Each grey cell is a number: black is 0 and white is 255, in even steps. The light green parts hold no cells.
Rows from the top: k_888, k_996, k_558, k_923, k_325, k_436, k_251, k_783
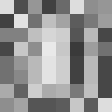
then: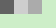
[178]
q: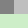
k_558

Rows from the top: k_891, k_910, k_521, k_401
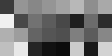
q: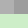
k_521
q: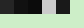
k_401
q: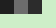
k_910
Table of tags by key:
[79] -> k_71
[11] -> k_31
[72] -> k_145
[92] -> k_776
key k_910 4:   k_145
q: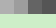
k_521
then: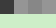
[163]

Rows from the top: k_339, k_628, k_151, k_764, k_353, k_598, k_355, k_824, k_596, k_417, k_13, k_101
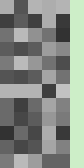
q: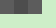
k_764
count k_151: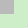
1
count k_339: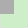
2

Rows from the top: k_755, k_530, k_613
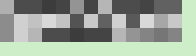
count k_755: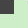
3
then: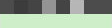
[68]

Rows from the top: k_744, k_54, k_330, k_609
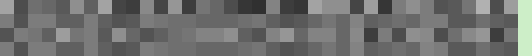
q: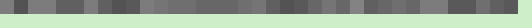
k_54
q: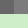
k_54
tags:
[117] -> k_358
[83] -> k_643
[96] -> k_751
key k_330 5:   k_358
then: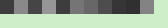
[61]

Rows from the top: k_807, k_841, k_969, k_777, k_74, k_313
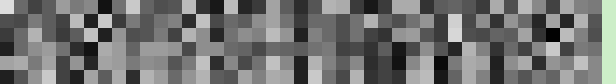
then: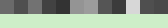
[100]
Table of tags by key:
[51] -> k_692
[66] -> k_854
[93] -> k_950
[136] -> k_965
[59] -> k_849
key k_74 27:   k_854
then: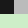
[38]
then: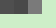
[93]
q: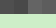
k_969
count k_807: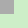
5

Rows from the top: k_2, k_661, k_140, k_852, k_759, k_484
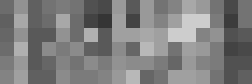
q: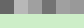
k_852
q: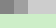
k_661
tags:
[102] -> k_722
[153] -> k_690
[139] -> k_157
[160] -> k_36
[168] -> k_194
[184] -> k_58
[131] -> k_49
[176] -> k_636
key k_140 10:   k_194
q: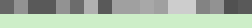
k_140

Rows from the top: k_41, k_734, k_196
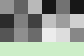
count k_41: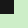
2
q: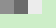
k_196

